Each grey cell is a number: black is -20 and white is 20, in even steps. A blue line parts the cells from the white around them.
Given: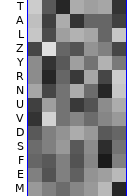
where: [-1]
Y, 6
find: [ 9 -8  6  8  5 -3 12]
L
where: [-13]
S, 5
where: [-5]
E, 3

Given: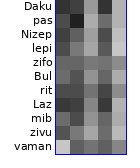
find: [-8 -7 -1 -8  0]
rit
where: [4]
Daku, 2
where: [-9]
rit, 3
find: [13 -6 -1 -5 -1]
vaman
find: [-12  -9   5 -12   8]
Daku
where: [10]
Nizep, 4
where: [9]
zivu, 4

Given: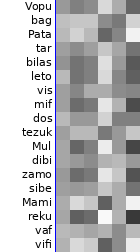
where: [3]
bilas, 0
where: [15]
bilas, 3
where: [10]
bag, 0
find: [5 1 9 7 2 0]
vis
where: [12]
vifi, 2
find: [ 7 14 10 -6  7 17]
Mami
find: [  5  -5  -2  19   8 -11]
reku

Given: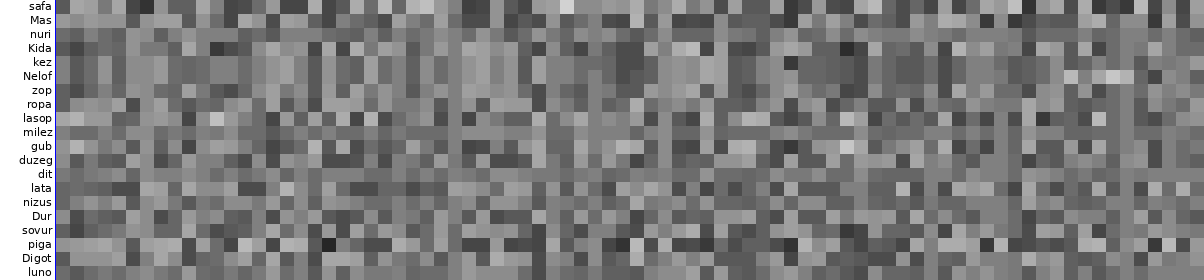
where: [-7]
duzeg, 21
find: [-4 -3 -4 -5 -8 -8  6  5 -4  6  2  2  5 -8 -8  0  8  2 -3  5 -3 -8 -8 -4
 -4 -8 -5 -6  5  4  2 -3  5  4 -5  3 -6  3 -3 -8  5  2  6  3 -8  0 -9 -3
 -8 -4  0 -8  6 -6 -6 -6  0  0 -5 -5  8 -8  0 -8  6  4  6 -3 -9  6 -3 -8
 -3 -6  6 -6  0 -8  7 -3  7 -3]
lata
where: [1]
duzeg, 17
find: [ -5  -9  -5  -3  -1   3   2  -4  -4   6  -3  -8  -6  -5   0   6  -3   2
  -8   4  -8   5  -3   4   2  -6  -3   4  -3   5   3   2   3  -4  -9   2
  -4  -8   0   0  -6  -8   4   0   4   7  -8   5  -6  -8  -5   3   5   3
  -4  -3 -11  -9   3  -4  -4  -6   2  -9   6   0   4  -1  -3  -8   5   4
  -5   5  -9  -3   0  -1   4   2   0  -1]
sovur
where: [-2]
nuri, 49
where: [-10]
safa, 29

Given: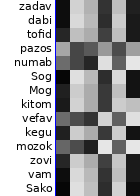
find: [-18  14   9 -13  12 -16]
dabi
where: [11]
zovi, 4

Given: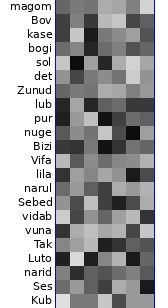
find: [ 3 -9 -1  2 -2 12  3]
det
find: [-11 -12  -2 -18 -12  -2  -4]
Bizi
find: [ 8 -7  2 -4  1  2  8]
Vifa
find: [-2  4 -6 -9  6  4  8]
narul
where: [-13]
narid, 1

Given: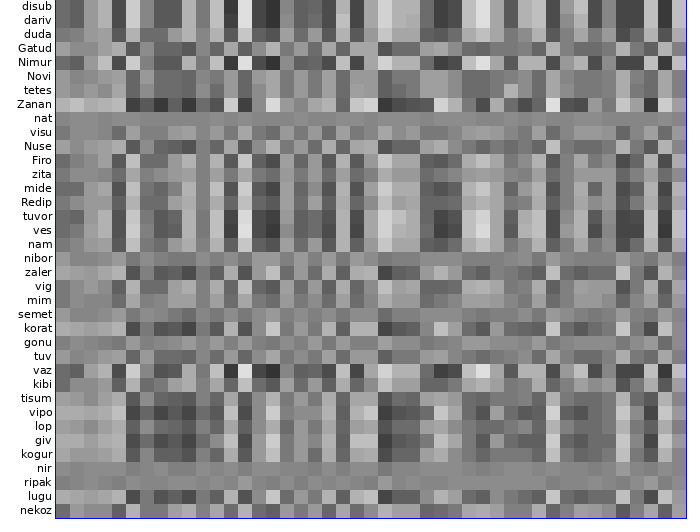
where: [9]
Zanan, 4
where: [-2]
mide, 6
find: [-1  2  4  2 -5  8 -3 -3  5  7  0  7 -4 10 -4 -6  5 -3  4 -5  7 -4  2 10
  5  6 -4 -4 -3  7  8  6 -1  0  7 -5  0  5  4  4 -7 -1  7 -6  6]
vig
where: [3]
visu, 39

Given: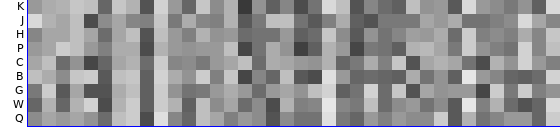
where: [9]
P, 28
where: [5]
H, 27

